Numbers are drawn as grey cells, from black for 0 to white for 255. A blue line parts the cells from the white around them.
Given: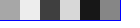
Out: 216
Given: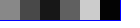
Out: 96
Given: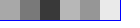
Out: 183
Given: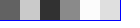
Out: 138
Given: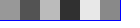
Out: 48
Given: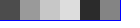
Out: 221
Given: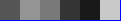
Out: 52
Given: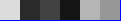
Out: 20
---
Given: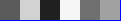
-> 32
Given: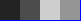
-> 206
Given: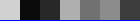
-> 40
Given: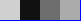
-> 110
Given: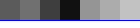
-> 62
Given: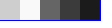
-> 101
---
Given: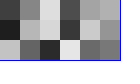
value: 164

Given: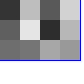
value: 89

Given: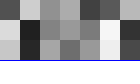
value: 89

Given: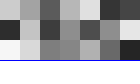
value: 53

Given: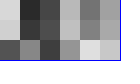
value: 115

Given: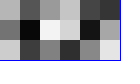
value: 69

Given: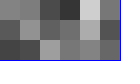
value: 207

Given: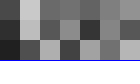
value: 127
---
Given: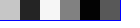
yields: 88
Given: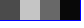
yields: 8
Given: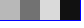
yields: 17
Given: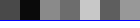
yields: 152
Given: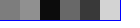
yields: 211
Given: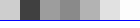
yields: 253
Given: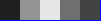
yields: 67
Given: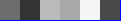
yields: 73
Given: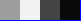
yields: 9
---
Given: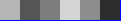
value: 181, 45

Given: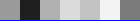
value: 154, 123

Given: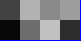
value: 66, 45

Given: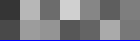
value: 53, 120

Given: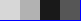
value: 215, 86

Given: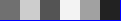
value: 112, 34

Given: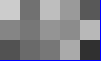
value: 204, 48

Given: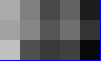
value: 170, 8
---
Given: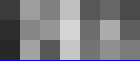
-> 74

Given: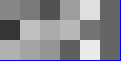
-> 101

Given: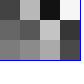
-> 246

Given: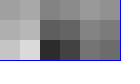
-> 145

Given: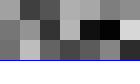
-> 141

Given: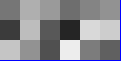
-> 146

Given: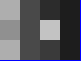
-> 29

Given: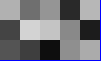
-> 183
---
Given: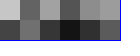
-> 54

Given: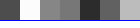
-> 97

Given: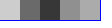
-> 144

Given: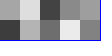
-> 110

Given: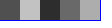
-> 105

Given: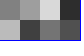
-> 80

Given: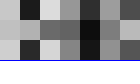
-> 27

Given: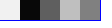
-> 128
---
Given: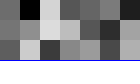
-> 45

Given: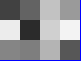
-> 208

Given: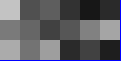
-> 129

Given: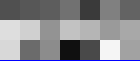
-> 154

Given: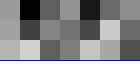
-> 202

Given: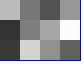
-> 166

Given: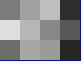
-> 136

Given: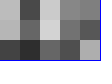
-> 114

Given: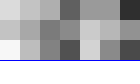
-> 183

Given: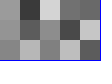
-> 73
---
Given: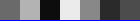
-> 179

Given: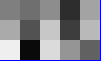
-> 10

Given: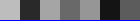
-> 41

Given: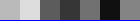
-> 221

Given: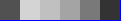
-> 212

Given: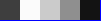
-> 251
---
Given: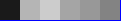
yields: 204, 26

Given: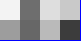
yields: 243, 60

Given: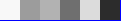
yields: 248, 44

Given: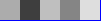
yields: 222, 62

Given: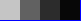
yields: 197, 7

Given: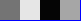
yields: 230, 5

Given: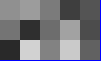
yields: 210, 41

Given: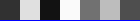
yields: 250, 18

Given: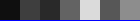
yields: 219, 15
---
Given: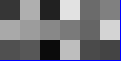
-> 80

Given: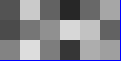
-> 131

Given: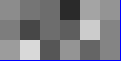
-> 156

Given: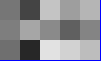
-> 111

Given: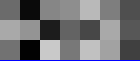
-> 114

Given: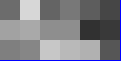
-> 127

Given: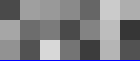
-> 146

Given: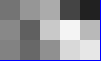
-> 130

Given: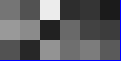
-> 82
